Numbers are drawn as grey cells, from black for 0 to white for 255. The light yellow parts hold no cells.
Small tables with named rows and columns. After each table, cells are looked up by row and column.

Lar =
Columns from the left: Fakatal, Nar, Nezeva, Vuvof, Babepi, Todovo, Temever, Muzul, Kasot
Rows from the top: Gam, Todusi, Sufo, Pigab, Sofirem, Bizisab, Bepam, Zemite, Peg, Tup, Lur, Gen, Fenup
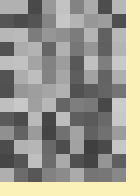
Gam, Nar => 177
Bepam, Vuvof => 165
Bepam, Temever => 91
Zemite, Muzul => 72
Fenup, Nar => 108
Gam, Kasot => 182
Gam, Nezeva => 73
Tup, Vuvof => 68
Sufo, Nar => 186
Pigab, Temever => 150
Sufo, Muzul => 97
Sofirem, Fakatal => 191
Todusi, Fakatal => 85
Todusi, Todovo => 179
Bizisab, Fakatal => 83
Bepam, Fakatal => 81
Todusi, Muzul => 157

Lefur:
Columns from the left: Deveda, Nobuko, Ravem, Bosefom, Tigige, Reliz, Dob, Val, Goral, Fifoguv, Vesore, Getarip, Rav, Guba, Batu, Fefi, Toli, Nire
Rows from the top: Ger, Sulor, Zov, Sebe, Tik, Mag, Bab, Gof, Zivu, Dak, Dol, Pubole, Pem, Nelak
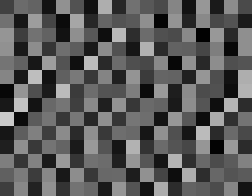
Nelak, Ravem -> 34
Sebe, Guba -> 96
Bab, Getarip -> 154
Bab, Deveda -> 7
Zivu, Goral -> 53
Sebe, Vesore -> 177
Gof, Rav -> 26
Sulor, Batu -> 137
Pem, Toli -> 84
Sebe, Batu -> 70
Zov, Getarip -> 80
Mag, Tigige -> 96
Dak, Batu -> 187
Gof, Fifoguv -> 55
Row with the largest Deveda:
Zivu

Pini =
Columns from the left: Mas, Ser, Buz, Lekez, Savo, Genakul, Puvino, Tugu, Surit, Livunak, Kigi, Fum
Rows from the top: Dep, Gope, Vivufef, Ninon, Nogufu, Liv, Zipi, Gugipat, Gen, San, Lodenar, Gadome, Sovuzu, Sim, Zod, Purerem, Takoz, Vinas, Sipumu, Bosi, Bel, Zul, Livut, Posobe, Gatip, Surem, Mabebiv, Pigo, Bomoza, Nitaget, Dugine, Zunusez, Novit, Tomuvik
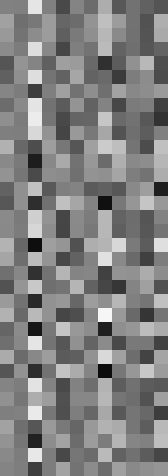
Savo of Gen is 73
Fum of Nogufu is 78
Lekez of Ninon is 136
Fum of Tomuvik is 149
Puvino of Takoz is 120
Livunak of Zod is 150
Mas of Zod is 87
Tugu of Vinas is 180
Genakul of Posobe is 152
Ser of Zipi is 124
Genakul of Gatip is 145
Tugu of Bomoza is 183
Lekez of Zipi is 127
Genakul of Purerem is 138
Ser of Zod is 144
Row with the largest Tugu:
Livut

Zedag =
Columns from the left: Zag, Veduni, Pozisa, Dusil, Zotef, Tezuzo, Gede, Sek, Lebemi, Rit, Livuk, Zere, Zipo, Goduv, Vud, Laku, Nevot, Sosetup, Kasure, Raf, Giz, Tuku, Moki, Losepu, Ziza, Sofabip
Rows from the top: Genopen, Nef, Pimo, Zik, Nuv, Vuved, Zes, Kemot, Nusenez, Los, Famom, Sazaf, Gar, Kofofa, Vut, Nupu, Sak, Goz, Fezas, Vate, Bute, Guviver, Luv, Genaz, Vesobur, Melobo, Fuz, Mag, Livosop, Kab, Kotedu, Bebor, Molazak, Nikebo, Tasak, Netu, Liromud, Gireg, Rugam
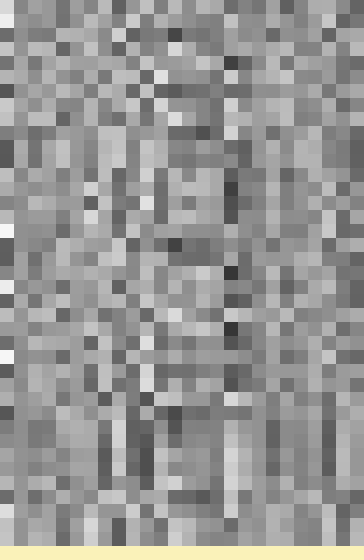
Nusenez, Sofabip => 180
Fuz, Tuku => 152
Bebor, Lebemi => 209
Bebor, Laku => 132
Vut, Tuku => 147
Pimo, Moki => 161
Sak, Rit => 195
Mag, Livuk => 220
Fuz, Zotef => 178
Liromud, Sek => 149
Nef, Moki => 155
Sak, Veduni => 144
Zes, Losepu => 119
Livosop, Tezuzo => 150
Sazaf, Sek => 187

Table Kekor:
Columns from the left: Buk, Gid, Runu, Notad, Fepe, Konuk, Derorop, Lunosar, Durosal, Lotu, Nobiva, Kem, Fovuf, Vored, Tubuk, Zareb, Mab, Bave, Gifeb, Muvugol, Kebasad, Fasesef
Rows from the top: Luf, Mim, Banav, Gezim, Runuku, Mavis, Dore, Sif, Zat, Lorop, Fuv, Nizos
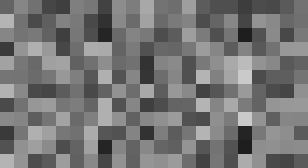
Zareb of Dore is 86
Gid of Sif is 114
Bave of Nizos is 172
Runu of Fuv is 159
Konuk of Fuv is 99
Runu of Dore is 74
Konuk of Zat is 106
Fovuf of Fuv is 96
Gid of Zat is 133
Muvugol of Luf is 73
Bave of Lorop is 36
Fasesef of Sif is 153
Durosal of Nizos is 146
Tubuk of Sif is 180
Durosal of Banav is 106
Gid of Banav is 116
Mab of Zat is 123
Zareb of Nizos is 118

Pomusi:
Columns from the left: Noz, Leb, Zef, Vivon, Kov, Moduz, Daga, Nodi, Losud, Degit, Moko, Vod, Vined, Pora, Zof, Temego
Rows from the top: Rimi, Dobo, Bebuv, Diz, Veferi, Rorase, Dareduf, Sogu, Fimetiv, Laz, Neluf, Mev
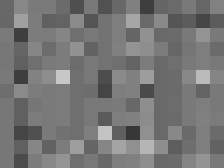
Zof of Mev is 148
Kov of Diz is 124
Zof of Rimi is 102
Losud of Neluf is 164
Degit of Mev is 128
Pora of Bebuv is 121
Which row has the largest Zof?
Rorase

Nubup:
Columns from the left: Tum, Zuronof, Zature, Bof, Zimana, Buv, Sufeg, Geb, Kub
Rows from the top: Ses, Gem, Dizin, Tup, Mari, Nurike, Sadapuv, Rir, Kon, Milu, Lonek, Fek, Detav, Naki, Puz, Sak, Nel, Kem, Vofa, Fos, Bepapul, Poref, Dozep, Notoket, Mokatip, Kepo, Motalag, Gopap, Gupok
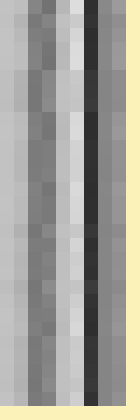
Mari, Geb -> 136
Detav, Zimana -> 190
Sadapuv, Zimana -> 193
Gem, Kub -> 143
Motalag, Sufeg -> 54
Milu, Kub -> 153
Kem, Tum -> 194
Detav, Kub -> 145

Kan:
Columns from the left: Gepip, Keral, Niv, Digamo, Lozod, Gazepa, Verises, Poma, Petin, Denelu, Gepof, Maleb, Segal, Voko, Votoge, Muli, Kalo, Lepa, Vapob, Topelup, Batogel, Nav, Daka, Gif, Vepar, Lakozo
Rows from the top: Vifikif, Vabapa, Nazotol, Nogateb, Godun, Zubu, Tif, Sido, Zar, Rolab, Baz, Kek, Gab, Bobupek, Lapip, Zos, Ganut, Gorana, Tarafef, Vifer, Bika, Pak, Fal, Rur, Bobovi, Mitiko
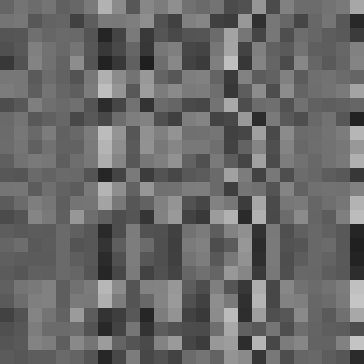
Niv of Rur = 125
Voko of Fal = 66
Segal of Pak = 154
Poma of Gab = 38
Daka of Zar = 104
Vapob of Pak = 181
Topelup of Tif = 77
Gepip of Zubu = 119
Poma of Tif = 190

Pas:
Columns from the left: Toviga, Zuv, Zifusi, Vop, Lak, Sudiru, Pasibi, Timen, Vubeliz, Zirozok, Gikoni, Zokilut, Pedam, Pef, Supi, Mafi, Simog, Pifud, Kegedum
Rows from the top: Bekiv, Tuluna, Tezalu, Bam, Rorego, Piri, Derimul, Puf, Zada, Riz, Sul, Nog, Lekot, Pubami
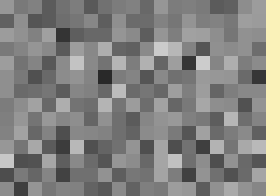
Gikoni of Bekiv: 104
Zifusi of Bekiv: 129
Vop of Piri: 105
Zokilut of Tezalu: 149
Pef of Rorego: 54
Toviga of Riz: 130
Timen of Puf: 180
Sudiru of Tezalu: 94
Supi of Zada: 121
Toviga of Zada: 127
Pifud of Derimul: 136
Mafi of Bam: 144
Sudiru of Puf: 115
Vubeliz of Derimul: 188
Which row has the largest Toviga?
Nog

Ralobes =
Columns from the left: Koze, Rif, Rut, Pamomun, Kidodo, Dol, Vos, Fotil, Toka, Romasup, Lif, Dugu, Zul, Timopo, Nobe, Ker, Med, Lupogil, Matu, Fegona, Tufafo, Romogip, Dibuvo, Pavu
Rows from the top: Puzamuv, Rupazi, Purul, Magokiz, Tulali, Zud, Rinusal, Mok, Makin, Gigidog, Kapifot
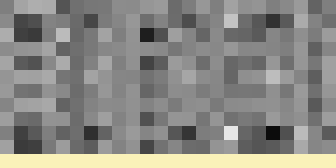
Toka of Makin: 131
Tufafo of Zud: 155
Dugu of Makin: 120
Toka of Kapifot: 131
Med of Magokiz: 151
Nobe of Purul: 101
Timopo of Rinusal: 139
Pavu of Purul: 156
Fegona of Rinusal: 144
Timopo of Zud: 166
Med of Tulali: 103
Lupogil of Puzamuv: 144
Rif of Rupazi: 70
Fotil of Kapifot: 155
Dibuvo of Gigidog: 135
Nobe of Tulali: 109
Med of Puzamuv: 162
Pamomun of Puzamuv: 171
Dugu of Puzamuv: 154
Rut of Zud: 161
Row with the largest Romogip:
Gigidog

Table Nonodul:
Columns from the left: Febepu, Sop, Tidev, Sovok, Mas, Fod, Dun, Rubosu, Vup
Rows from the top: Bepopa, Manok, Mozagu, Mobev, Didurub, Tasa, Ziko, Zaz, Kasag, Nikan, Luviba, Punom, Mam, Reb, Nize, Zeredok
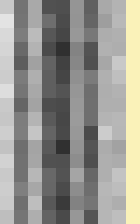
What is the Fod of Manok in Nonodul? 148
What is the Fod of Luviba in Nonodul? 147
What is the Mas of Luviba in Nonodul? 48
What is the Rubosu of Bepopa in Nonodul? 169
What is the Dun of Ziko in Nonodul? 110
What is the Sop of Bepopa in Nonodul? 115
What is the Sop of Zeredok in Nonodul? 117
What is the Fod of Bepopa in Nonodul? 149
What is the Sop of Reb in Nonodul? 127
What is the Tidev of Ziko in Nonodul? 168

